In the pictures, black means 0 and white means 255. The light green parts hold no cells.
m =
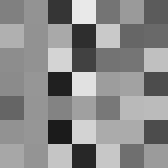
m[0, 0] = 128
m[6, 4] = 199
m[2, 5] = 117
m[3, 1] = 150
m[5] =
[146, 150, 27, 211, 171, 171, 76]
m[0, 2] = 53
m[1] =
[176, 146, 169, 46, 201, 102, 105]
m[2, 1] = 146
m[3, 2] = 32
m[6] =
[167, 148, 197, 39, 199, 111, 155]
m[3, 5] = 162
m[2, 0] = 141
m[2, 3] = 65
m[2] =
[141, 146, 212, 65, 115, 117, 192]

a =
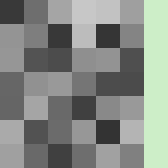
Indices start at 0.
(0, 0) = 57
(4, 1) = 165
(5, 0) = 170
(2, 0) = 150
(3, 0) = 102
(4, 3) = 64
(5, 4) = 51
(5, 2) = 107
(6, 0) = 160
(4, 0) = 101
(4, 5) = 153
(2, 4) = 147

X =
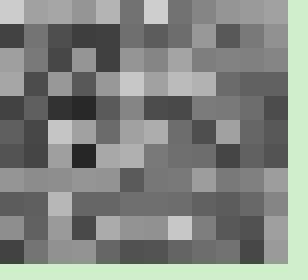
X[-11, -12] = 204
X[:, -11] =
[162, 116, 122, 75, 94, 71, 68, 141, 94, 97, 115]
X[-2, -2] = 80
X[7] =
[150, 141, 143, 149, 146, 91, 118, 122, 157, 122, 127, 156]
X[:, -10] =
[167, 78, 72, 151, 49, 196, 159, 143, 183, 154, 144]
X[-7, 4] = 91
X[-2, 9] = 88
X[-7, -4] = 123
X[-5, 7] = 111
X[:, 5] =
[114, 111, 150, 198, 133, 162, 176, 91, 112, 148, 81]
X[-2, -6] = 145
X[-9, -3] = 131
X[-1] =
[67, 115, 144, 148, 103, 81, 84, 99, 110, 113, 71, 153]
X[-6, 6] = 174
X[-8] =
[165, 75, 151, 87, 152, 198, 162, 188, 177, 107, 97, 98]
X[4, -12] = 67
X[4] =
[67, 94, 49, 40, 91, 133, 77, 73, 123, 121, 109, 75]
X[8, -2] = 105
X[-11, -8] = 179
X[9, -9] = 73
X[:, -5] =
[113, 110, 163, 188, 73, 108, 111, 122, 109, 199, 99]
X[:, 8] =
[132, 152, 126, 177, 123, 79, 108, 157, 97, 125, 110]
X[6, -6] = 120
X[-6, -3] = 162
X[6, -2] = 97
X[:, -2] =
[154, 120, 129, 97, 109, 101, 97, 127, 105, 80, 71]
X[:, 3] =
[149, 61, 150, 87, 40, 160, 37, 149, 103, 73, 148]

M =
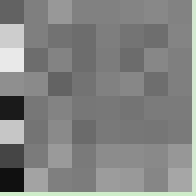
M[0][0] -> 98
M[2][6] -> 135
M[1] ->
[205, 127, 114, 109, 126, 116, 110, 132]
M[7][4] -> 156
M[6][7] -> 151
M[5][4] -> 121
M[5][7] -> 122
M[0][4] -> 129
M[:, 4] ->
[129, 126, 124, 129, 120, 121, 140, 156]
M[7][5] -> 153
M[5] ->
[198, 116, 138, 107, 121, 119, 118, 122]
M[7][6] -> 134
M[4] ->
[26, 119, 131, 119, 120, 116, 123, 123]
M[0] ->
[98, 127, 152, 129, 129, 132, 136, 130]
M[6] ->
[69, 123, 154, 122, 140, 140, 137, 151]
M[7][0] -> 16
